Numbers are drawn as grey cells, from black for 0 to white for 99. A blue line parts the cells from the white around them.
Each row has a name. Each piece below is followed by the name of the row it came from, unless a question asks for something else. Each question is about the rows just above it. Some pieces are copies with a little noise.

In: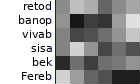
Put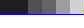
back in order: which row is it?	Fereb
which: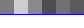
sisa
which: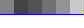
vivab
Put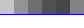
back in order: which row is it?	vivab

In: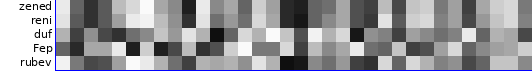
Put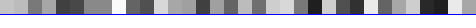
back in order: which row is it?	Fep
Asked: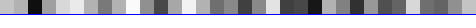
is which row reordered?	rubev
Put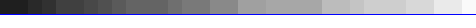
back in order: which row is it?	zened
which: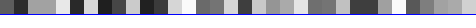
Fep
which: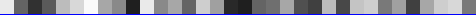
zened
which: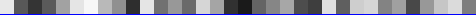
reni

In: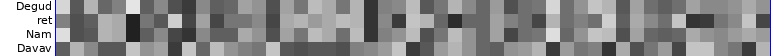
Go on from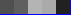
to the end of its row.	[46 34 80 27 63 27 46 46 53 27 66 70 60 66 73 70 20 53 23 76 70 40 17 40 40 63 50 43 27 70 43 50 43 80 37 66 53 43 76 20 23 46 53 76 27]
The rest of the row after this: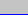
[53 46 23 70]
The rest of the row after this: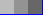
[63 27 43 46 86 40 57 76 73 31 63 40 37 40 66 57 53 60 66 60]
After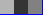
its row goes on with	[53 73 34 46 70 53 40 60 31 43 46 83 43 57 76 70 34 63 43 37 43 63 53 53 57 66 57]
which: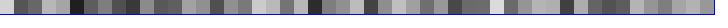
Nam

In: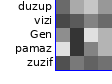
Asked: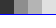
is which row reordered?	Gen
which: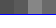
vizi

